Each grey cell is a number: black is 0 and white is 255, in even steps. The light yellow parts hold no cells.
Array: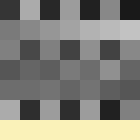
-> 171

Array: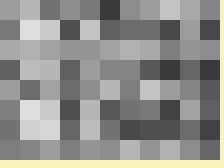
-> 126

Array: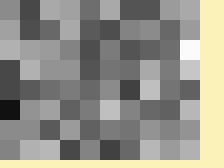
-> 131

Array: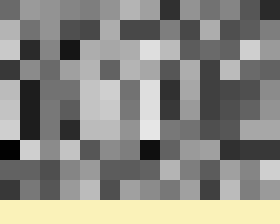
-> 56

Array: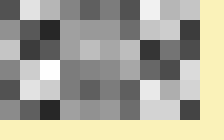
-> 139
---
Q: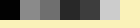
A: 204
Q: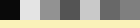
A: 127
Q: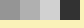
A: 50
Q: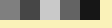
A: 22
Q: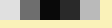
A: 186
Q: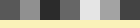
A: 67
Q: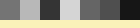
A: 22
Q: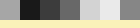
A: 134
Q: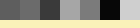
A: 207
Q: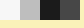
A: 71
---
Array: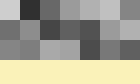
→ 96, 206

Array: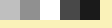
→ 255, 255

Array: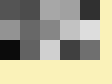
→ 134, 221

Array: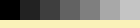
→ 98, 196

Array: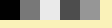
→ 234, 234

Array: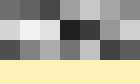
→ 32, 240

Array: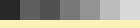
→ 121, 216

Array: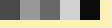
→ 103, 208

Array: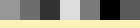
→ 221, 221

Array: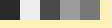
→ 74, 237
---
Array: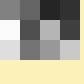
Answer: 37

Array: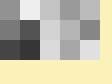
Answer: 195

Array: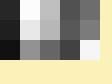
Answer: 190

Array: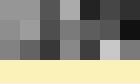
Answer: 85

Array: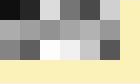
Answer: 220

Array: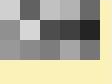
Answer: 193

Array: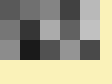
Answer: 132

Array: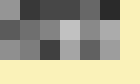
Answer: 71

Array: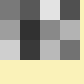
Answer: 227

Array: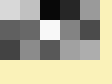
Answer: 8
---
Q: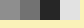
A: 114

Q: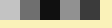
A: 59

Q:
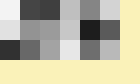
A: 49

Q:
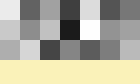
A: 63

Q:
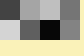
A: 67

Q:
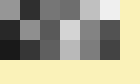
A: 40

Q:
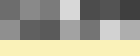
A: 76

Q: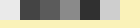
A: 68

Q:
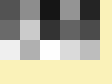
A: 36

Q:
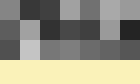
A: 50
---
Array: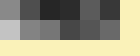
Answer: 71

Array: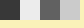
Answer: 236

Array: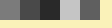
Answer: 41

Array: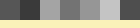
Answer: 150

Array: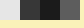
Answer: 55

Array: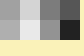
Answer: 233
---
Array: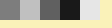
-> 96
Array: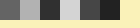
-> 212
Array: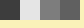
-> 229
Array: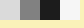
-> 129
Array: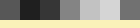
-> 194
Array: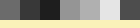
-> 176
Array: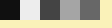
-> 68
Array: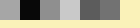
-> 201
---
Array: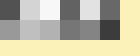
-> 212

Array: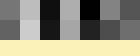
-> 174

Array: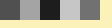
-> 113

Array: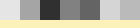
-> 186

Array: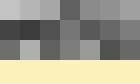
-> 175

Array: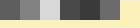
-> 107

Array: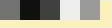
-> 115

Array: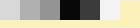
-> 176

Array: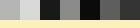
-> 138
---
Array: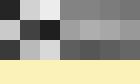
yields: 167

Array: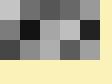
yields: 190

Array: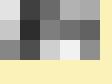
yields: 112

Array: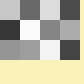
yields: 133

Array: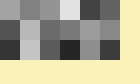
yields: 156

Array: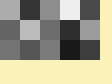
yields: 45

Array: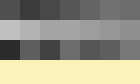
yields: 151
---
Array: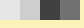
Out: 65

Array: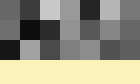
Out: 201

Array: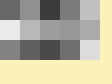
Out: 59

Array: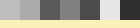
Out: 90

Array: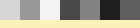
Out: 243

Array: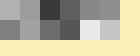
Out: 58

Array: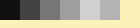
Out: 118

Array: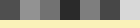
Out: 114

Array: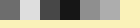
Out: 71

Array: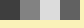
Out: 220
